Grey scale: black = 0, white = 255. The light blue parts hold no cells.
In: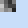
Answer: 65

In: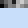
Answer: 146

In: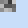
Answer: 85

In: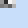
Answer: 99

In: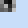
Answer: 38

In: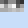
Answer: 99

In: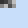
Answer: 81

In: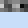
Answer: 10

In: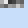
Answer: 202

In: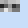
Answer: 49
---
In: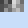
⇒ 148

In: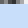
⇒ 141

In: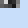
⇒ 80

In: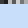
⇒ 31

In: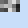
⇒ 67

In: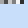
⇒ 76

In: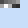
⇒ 253

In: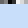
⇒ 132

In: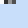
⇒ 50

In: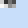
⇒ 221
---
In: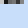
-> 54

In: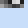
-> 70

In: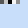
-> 245

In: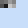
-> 198

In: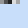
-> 220

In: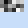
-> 247

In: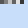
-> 225

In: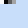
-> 96
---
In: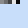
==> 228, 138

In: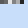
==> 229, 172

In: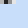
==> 229, 183

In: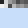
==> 241, 226

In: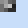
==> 194, 168

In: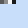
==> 245, 141

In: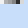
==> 241, 216
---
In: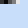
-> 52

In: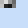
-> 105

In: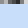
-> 101

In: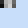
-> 106

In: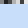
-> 77

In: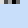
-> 221

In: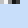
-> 192
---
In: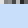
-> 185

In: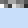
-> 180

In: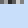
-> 89

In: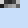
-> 153

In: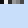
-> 153

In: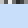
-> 43

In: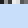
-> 223

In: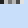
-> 182
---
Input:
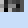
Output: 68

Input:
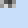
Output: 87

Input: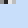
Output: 37

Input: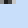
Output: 29

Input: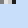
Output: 229

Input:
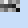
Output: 127

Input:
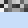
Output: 206

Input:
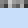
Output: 145

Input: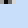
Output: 8
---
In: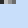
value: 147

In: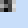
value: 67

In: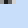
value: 98

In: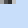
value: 46

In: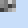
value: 161

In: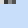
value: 137

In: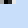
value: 42

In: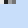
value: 160

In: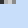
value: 207
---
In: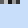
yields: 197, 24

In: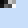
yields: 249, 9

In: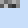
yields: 192, 50

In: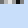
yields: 228, 16

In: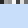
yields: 248, 38

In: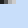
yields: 204, 31
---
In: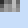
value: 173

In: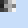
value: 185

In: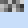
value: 132

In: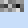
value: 219

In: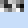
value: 247

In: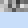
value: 133
